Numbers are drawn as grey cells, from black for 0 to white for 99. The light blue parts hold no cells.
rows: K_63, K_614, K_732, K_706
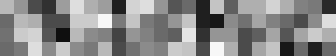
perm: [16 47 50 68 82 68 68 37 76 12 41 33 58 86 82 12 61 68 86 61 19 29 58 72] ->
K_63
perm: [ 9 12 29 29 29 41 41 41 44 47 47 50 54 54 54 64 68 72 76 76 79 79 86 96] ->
K_706
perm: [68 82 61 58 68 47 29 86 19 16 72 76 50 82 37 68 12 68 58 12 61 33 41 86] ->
K_63
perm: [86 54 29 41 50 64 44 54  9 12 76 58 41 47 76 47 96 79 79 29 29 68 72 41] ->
K_614
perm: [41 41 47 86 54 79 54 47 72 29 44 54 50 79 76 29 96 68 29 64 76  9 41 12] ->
K_706
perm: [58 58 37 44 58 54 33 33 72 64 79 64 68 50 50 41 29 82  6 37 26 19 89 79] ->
K_732
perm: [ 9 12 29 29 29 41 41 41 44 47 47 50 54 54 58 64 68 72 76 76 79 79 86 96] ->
K_614

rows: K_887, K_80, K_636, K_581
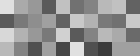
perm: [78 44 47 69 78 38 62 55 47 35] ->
K_80
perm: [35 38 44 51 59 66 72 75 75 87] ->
K_887

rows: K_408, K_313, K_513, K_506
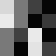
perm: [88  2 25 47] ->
K_506
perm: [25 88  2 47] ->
K_506
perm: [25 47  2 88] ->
K_506
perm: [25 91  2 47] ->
K_513

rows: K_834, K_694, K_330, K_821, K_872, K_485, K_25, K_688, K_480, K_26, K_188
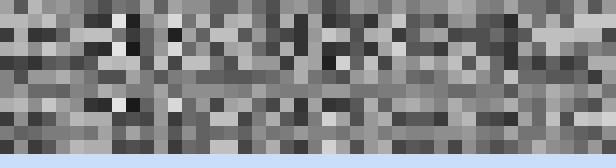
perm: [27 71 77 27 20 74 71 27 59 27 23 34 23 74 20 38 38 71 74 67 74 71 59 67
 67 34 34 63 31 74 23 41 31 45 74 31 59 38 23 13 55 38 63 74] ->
K_330
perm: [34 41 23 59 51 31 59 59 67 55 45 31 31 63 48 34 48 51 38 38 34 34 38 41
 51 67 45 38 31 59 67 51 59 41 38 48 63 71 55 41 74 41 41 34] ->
K_485
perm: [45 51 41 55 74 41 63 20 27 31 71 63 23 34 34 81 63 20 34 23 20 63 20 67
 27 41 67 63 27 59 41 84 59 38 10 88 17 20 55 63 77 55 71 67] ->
K_821

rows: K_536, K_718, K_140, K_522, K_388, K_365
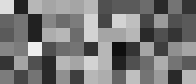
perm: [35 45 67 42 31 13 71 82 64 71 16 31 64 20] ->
K_388
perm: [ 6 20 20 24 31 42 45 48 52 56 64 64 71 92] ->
K_522
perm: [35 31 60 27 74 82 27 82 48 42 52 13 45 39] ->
K_718
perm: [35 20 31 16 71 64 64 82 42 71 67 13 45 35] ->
K_140
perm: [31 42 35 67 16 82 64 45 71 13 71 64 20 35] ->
K_140

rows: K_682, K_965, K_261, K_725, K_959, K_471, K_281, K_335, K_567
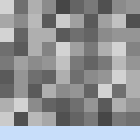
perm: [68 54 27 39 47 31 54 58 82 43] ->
K_682
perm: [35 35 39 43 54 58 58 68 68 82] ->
K_335
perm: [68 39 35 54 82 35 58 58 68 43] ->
K_335
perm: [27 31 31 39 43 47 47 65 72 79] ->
K_567

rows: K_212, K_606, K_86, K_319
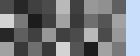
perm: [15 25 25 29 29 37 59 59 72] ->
K_86
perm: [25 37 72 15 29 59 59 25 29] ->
K_86
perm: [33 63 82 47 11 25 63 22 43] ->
K_606
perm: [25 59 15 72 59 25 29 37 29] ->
K_86

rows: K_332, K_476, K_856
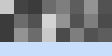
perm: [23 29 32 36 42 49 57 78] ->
K_856
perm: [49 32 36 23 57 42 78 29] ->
K_856
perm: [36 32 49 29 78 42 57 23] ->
K_856
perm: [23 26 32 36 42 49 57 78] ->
K_332
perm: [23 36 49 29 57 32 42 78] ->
K_856
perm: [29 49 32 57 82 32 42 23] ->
K_476

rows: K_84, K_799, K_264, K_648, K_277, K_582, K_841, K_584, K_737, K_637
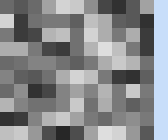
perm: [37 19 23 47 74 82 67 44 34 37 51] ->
K_582
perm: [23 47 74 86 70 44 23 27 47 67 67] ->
K_648
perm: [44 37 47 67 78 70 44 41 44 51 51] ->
K_277
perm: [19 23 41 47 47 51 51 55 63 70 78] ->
K_737

